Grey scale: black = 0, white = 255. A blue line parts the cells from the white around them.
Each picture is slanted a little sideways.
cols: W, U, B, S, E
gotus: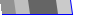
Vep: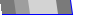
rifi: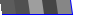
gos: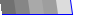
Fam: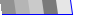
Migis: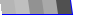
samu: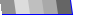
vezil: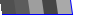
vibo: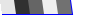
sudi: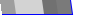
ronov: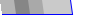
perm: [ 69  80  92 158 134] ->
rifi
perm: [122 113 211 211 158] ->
sudi
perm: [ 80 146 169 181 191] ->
Migis
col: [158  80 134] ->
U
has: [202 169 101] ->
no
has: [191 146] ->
yes

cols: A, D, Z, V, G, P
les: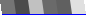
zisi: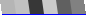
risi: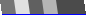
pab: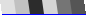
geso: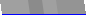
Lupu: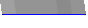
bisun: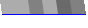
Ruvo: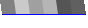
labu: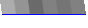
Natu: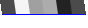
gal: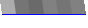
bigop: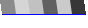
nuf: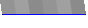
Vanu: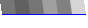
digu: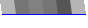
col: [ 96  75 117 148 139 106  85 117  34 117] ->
G
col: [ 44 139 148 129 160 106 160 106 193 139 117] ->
Z

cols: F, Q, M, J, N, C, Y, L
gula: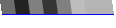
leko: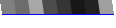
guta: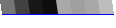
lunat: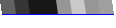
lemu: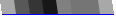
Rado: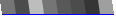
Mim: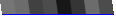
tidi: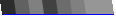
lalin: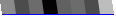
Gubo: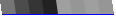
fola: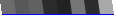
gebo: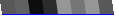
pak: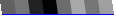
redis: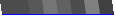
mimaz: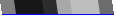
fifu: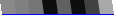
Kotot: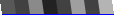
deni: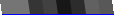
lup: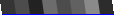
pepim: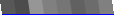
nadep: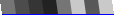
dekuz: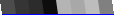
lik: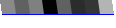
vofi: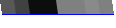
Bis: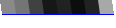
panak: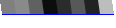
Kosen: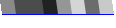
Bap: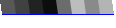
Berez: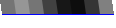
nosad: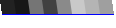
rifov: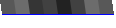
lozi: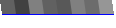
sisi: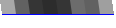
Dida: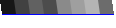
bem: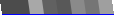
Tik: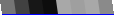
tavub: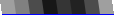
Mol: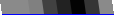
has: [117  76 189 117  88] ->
yes
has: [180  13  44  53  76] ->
no

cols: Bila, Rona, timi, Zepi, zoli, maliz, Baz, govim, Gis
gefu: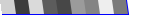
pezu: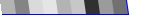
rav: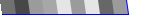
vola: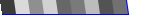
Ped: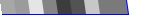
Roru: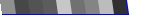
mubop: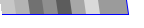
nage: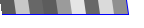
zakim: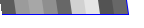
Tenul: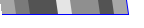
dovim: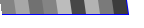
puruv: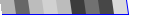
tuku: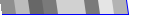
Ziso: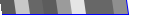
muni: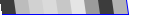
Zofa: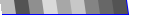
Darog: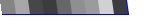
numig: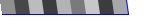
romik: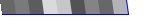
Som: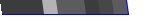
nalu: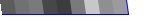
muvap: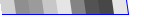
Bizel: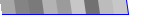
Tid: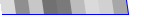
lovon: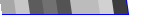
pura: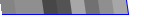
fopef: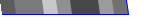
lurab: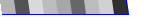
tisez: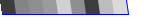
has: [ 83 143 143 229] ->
no
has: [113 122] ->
yes
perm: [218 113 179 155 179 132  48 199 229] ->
pezu
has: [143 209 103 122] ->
yes
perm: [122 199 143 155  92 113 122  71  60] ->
nalu
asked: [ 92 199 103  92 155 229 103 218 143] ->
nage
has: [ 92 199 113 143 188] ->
no

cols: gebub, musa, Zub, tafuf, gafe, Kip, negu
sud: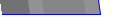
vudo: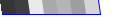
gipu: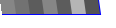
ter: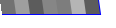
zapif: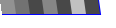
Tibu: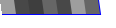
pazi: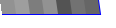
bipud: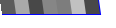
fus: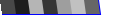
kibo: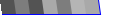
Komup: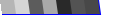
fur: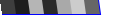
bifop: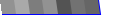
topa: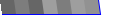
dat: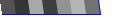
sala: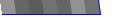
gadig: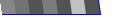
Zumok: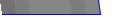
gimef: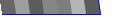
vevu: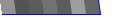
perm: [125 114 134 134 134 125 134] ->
Zumok
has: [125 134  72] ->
no

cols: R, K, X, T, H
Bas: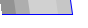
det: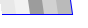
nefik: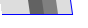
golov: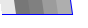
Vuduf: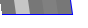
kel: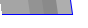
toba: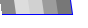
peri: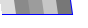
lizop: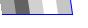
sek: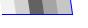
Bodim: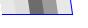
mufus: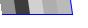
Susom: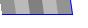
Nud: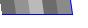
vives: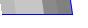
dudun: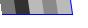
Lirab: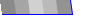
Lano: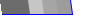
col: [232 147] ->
R
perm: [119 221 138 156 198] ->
peri
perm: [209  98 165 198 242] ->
sek

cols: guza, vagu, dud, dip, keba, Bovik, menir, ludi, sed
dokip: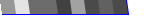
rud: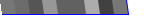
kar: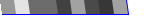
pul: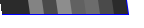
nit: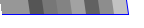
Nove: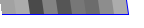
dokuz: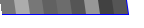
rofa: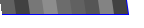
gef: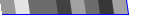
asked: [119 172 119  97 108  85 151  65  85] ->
dokuz
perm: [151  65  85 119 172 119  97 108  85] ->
dokuz
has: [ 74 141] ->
yes
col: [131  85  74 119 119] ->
dud

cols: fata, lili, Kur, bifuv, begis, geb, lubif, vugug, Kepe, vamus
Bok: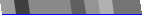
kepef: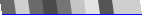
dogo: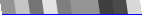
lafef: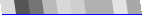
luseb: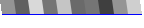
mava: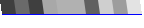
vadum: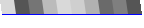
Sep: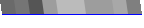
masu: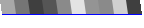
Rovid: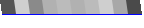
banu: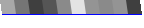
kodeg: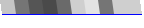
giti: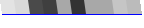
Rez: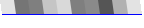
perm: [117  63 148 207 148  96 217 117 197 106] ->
luseb
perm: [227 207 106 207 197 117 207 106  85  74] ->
kepef
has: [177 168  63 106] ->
no
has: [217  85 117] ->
yes
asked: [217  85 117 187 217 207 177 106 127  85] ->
vadum

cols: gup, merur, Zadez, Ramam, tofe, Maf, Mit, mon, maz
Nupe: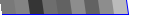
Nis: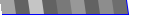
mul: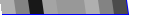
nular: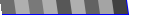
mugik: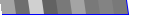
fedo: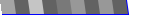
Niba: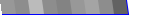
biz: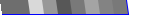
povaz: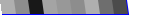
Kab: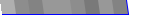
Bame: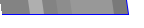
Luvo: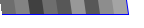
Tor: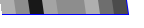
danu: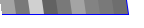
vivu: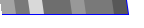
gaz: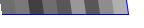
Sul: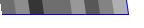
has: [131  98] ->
no
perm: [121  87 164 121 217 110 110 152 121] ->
vivu
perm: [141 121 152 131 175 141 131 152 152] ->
Kab
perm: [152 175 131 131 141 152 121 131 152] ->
Bame
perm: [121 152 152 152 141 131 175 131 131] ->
Bame
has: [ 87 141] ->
yes
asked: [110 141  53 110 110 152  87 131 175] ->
Sul

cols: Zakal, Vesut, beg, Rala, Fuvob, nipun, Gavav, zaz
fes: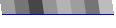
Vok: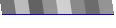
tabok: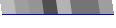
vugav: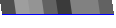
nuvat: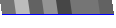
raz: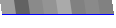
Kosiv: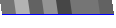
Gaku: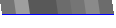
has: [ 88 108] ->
yes
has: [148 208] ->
yes
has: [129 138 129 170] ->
no
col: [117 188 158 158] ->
Vesut
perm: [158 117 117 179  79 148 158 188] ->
tabok

